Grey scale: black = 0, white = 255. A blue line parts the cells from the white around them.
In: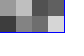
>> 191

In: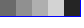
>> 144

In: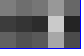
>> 110

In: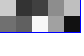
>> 51

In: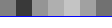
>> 57

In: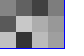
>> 97

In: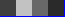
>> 194

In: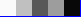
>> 192
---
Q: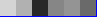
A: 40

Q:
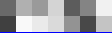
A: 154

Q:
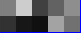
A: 64

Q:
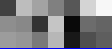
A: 163

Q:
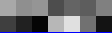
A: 149

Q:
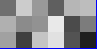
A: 153

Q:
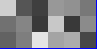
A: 63

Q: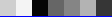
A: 5
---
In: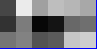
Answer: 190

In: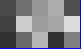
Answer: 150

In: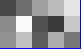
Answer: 160

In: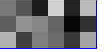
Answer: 208

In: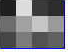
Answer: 221

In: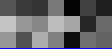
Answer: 5

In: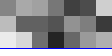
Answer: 64
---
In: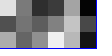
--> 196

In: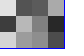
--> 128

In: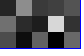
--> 215

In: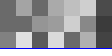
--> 136

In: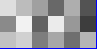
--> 152

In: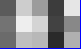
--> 66
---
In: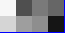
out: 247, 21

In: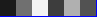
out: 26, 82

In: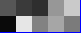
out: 86, 123

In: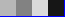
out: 183, 22

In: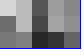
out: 214, 100

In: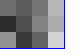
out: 110, 211

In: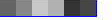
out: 101, 70

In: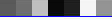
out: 90, 147

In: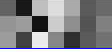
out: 98, 114

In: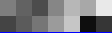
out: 126, 54
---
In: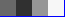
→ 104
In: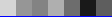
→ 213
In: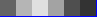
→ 100
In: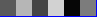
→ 90
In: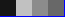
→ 21
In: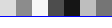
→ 220
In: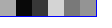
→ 171
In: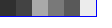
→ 48
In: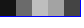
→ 20
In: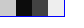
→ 203
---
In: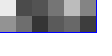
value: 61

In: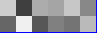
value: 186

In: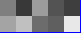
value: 232

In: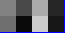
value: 23

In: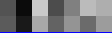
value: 156

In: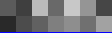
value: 162

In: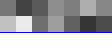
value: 75

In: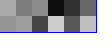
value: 191
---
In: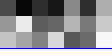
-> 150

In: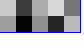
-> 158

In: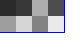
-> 158

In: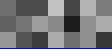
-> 97

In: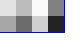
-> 167

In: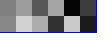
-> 136
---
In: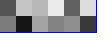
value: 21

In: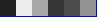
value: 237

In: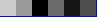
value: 154

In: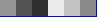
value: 83

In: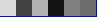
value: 67

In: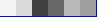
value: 217
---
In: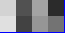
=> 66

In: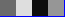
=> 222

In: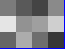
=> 172

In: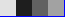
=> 30

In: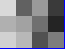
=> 184

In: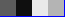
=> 15

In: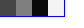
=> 127

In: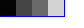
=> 69
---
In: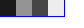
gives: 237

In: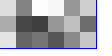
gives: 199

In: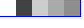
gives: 142

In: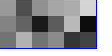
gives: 67

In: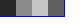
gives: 97

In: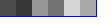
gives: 170
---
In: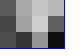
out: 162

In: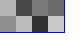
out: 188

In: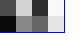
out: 136

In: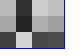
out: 36

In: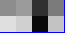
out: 208

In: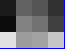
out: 130

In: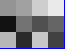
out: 115

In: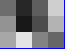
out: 24

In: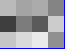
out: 124
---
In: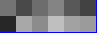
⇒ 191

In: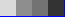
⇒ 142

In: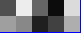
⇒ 31

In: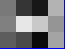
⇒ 74

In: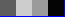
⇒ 205

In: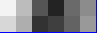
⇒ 63

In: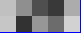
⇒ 151

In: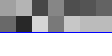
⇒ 199

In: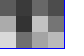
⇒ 111

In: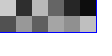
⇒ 165
